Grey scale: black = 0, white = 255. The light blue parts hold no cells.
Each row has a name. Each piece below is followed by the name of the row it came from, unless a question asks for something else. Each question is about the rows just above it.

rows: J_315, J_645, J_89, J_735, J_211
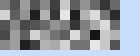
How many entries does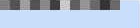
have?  12
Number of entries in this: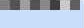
8
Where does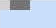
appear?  J_211
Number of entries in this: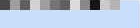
12
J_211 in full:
[136 158  31  63 179 170 210 116 116 230 201  83]
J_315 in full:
[127  83 158  83 136  63 201  95 148 105  53 105]

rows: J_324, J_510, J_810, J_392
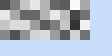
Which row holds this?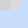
J_392
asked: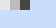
J_510
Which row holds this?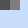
J_324
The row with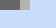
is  J_510
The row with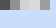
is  J_392
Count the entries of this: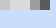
5
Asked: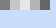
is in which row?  J_324

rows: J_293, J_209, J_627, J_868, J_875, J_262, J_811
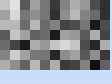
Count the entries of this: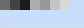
7
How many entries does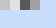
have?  4

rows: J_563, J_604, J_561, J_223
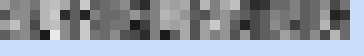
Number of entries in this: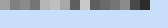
15
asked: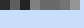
J_604
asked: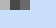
J_561
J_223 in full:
[ 94 128 139  94  26 234 139  94 201 116 106 139  82  73  44 128  26  94
 169  82 160 128 149  82 149  73  94 106 160 128  94 139  73 181 106]

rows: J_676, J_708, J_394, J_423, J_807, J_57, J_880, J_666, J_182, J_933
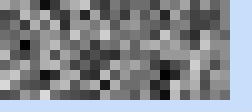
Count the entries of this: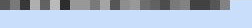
23
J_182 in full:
[216 130  86  77  66 164 186  86 142 175  24 175 109 109 130  36  66 197
 152 175  77 142 142]
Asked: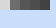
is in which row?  J_933
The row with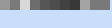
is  J_933

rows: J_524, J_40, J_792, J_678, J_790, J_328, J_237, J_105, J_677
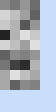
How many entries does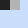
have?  2
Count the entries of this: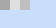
3
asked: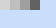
J_40
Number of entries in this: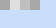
4
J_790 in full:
[212 191 159 223]

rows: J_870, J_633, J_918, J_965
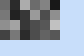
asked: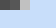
J_918
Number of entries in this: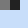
2

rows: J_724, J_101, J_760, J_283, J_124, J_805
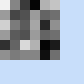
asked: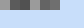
J_283
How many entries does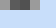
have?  4
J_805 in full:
[144 123 133 133  15 111]
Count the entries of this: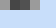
4

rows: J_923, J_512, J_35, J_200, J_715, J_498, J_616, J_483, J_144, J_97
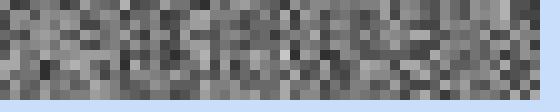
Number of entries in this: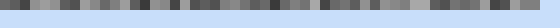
54
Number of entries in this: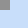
1
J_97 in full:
[105 145  93 105 157 105 115 127 127 157 145 127 105  93  81 115 115  69
  81 105 157 127 115 145 136 157 105 115 168  93 136 136  81 105 115 127
 115 105 127 115  69 127 168 105  58  93 145 115 127 115  81 168  81 168]
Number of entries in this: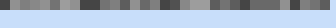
33
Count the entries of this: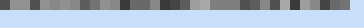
35
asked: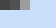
J_200
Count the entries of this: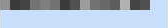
15

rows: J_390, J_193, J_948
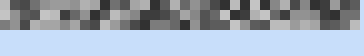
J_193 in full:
[196 146  92  83 196 187  61 104 146  49  92 187 155 135  61  61  73 104
 165 135  83 104 196  49  61 177 196 104  61 146 146 135  61  49 113 113]
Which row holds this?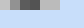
J_948

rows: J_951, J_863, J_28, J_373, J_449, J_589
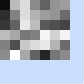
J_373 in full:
[188 167 119 129 244 210 244]
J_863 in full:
[ 46 129 220 179 157 148 107]

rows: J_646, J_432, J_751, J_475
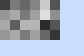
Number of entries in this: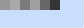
6
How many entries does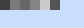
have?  6
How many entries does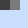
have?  2
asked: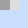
J_432

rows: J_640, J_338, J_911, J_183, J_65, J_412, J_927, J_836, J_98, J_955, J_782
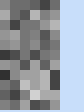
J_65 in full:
[138 149 118 138  97 118]
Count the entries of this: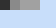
4
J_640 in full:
[138 109 109  97  68 109]
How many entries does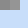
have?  2
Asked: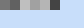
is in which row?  J_98
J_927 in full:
[149 138  86 161  97 161]
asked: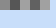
J_927

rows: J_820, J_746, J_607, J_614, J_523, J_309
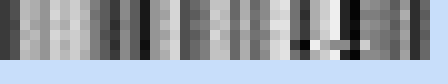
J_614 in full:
[ 58  80 173 185 149 214 194 205 185 126  80  58 138  92  24 149 161 205
  80  92 114 214 173 104 161 114 126 194 214 114  58 161 205 238  36   5
 138 126 114 104 161  46  92]
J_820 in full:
[ 58  80 185 173 149 205 185 205 173 126  92  58 138  92  24 149 173 214
  80 104 126 194 194 104 173 104 138 214 226 114  58 173 205 238  36   5
 149 138 126  92 149  46 104]
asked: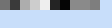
J_309
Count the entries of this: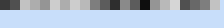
22

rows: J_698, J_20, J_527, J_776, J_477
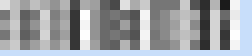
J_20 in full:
[118 191  95 118 212 127 159  54 254 147 106 118 106  83 244 118 138 171
 191 171  54 212 106 234]
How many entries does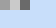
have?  3
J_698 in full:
[224 191 159 191 171 147 180  73 171 159  95  73 224 171 202 118 118 118
 202  83  45 180  27 244]
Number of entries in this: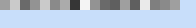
18

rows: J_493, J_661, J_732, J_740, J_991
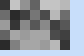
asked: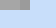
J_991
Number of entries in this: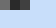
3

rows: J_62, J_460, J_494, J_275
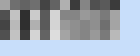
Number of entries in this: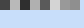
8
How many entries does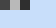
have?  3

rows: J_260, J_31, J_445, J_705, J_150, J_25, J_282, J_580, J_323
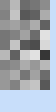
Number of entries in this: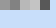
5
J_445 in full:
[152 162 140 172  97]
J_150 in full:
[118 196  88  77 216]

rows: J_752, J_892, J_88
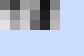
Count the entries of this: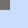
1
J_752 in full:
[113  60 160 151  18 131]
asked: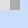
J_88

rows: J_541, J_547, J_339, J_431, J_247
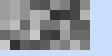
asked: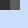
J_247
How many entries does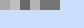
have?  6
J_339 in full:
[168 189 105 180 117 117 168  93  93]
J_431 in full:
[105 126 145 200  70  60 157 105 105]
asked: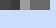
J_431
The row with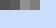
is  J_247

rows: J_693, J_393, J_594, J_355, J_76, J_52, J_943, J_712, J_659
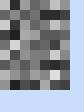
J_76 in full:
[113 213 135  89 101  65 157]
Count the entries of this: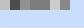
7

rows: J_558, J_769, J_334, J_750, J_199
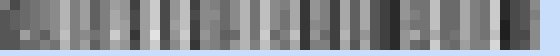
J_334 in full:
[ 86  96 106 115 127 138 180 127 158  96 127 168 158  74 158 203  74 158
 191  64 138 127 106 138 180 115 191 138 115 168  54 138 127  64 168  96
 168  86  64  42 138 115 115 191 106 106 168 127 115 203  31  74  86 138]
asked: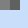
J_750
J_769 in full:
[ 86  96 106 115 127 138 180 127 158  96 127 168 149  74 158 203  74 149
 191  74 138 138 106 138 180 115 191 138 115 168  54 149 127  64 168  96
 168  86  64  42 149 127 115 191 106 106 168 127 115 203  42  74  86 127]
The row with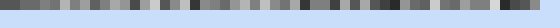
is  J_199

